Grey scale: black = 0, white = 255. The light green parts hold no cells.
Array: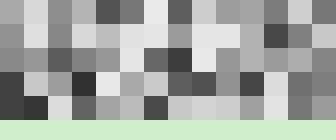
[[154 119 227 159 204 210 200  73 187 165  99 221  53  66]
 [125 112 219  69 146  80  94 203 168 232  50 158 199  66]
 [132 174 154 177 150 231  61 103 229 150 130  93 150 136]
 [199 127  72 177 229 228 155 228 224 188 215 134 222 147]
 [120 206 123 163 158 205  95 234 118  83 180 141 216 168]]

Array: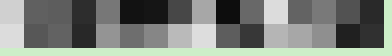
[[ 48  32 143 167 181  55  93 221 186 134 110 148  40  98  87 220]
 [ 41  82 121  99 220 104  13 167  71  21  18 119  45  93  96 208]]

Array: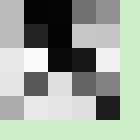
[[ 29 223 228 233 171]
 [130  99 222  88 229]
 [240  23  10 250 232]
 [197 198   3  35 186]
 [144 113   5   4 186]]

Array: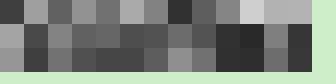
[[ 56 109  46  48 113 143  93  70  70  80 114  63 150]
 [ 54 127  41  49  83 108  82  78 102  97 131  73 164]
 [179 178 207 133  94  49 130 170 113 146  97 159  63]]

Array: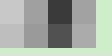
[[171  82 153 189]
 [162  58 159 200]]

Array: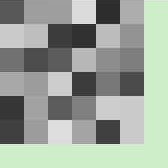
[[202  65 165 221 156  65]
 [203 204 127  91 163  54]
 [ 75 119  60 205 155 168]
 [125 140 184  91  77 114]
 [148 188  49  61 189 203]
 [173  46 219 158 157  88]]

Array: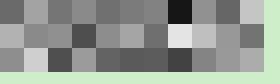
[[172 153 132  66  92  90  99 155  79 207 142]
 [115 152 191 228 111 165 141  78 144 138 178]
 [197 102 145  22 130 123 112 138 117 163 106]]

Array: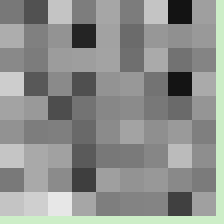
[[160  64 132 131 126 166 231 207 196]
 [123 137 152 147 159  62 139 169 121]
 [142 187 134 122 120  90 161 169 197]
 [127 154 143 163 139 105 127 125 146]
 [149 106 120 139 135 115  77 153 163]
 [170  20 115 152 147  79 138  88 205]
 [132 114 170 111 163 158 156 124 137]
 [153 144 151 107 162  36 147 128 173]
 [159  19 196 124 166 125 196  81 120]]

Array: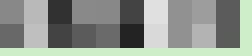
[[ 90 179 144 217  35 105  90  66 191 104]
 [ 91 156 144 224  66 135 137  49 185 135]]
